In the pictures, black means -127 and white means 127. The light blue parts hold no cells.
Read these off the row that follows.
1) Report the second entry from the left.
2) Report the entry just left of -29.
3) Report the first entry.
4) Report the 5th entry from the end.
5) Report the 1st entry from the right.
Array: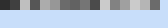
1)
-63
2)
-20
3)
-81
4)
2
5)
-20

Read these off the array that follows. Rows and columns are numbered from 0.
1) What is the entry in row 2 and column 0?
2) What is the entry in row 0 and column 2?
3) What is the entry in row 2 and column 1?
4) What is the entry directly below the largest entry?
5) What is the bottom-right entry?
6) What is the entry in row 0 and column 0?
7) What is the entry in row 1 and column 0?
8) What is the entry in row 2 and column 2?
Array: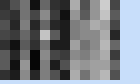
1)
-46
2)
-12
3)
-89
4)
67
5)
-46
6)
-79
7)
-68
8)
-1

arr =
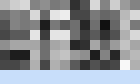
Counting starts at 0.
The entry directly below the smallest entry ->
-79
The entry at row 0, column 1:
78
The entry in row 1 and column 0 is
-16
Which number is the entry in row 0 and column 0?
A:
57
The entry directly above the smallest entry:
-25
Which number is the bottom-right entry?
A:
48
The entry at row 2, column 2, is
-6
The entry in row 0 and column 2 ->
88
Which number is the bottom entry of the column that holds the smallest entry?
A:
-67
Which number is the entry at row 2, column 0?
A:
-46
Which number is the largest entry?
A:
120
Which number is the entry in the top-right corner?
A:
3
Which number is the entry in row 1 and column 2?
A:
-6
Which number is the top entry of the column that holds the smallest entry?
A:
3
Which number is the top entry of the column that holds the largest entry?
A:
27
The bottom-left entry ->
-56
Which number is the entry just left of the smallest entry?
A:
-16
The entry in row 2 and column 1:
3
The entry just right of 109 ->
-56
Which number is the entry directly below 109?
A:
-37

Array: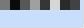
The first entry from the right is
-61
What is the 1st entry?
-7
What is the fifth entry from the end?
32

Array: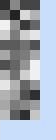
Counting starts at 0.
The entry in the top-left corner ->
-80
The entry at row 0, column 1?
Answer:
8
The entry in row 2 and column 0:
112
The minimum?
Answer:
-92
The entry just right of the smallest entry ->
89
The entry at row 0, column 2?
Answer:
-58
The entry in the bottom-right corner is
69
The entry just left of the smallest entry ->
-26
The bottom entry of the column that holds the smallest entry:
-36

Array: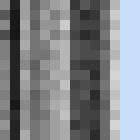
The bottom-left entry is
-1
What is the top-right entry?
54
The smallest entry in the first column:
-51
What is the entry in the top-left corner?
8
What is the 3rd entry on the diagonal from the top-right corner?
-60
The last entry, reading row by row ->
64
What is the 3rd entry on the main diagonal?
43
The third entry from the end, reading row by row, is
-83
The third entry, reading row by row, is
31
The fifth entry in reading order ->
8
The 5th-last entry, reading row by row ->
-40
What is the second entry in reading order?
-92
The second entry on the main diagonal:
-103

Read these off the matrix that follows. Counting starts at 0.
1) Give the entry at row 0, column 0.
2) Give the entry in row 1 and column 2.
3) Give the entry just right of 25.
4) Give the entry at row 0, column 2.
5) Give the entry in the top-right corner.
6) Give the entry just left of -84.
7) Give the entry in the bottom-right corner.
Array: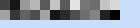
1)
-60
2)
-29
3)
56
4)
25
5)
88
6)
-105
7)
-124

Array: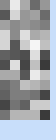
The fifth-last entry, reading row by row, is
-11
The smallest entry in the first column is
-58
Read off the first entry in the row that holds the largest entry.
85
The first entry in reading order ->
11
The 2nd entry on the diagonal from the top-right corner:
33
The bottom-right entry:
-69
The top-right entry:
23
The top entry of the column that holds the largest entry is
-20
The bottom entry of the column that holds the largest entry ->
53
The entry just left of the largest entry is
76
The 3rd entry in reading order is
42
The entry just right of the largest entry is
64
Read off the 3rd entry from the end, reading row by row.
53
